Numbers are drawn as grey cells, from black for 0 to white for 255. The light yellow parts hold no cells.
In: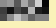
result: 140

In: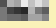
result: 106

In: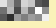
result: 48

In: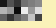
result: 52

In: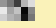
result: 180

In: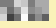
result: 66

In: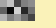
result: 128

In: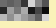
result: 145
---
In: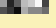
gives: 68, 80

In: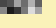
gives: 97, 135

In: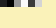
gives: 212, 31

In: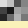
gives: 132, 37

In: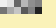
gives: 129, 116

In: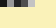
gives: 195, 22

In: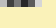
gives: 214, 189

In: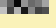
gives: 163, 193
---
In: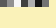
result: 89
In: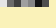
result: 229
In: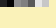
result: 34
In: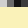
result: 207
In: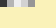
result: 54
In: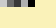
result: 203
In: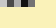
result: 200
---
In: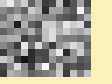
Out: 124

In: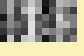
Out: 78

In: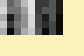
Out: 70

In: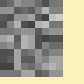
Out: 147

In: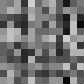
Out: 178

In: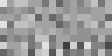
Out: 193

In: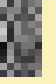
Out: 60
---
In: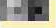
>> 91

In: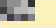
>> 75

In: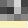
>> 119

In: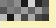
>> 72

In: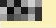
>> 178

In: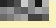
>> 65
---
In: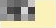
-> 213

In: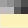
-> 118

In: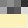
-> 115

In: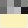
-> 89

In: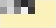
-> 41

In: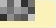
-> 141

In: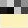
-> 80

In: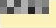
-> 145

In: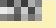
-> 72

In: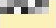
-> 73
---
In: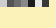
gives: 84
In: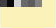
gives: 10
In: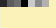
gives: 93
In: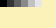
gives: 53
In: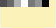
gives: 105
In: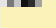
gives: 121
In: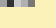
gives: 50
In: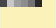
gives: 200
